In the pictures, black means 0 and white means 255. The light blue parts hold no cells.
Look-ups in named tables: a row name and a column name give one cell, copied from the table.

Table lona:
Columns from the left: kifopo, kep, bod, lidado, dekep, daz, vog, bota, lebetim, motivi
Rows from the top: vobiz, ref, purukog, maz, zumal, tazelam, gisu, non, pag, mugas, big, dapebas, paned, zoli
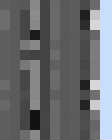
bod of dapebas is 70
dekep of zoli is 68
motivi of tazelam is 125
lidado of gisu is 136
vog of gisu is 89
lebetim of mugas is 74
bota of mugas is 92
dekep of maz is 68
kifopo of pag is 107
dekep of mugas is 68
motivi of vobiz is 106
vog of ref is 89
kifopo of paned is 95
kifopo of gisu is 95
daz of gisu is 95
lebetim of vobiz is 74
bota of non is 92

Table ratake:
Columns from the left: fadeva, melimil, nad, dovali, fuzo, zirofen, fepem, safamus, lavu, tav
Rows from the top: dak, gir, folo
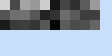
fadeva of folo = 27
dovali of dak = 153
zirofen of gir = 50
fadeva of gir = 84
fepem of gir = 109
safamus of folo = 76
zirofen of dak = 22
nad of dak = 164
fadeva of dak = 210
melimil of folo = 58
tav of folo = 102
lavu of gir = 62
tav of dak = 154
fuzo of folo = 87
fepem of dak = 69
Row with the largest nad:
dak

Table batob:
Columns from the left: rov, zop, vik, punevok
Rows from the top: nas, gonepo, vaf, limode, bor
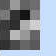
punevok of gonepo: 134
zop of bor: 74
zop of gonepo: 50
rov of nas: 89
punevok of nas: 110
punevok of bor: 88
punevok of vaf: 206
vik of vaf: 175
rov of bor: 49
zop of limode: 185
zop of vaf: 46
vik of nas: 99
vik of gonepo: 20
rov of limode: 65
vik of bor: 102
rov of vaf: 58
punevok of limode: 100
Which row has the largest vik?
vaf

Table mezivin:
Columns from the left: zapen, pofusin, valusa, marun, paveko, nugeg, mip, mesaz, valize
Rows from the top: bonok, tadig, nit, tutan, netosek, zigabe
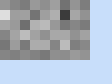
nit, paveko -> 186
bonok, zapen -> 150
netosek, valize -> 136
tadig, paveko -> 159
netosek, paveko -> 172
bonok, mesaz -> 148
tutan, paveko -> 145
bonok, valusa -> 124
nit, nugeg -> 152
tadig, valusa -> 160
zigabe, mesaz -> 154
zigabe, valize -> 147
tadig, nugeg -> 175
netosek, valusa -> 122
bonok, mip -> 114
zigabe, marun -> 130
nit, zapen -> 166
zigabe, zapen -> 133
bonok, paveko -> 143
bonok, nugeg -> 159
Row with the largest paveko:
nit

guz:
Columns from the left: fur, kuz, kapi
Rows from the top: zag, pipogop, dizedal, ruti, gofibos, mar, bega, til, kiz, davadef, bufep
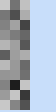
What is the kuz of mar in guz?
158
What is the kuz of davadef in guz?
197
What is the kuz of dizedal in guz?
162
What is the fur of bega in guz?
185
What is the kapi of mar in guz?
173
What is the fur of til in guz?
149
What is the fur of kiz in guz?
131
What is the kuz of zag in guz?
115
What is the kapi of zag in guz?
193
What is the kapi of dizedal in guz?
68
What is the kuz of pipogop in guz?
79
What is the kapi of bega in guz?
106
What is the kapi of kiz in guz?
197
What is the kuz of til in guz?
151
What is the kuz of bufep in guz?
133
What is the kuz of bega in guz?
153
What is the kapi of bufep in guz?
82
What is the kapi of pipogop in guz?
173
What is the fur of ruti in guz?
146

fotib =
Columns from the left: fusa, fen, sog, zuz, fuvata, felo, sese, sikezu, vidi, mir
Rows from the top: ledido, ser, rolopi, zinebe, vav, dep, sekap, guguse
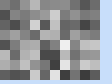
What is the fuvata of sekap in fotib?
119
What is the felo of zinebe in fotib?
176
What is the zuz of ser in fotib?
141
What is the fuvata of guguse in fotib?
102
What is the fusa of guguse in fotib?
95
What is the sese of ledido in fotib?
141
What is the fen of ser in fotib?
132
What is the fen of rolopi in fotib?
77
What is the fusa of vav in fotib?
82
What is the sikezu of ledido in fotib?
113
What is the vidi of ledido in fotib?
86
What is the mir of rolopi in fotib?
99
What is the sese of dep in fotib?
185
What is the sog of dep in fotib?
178
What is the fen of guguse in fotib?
82
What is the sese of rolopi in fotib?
101
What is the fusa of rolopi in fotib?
99
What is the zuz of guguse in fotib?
202
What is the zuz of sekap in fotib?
146
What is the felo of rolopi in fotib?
193
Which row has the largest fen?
zinebe

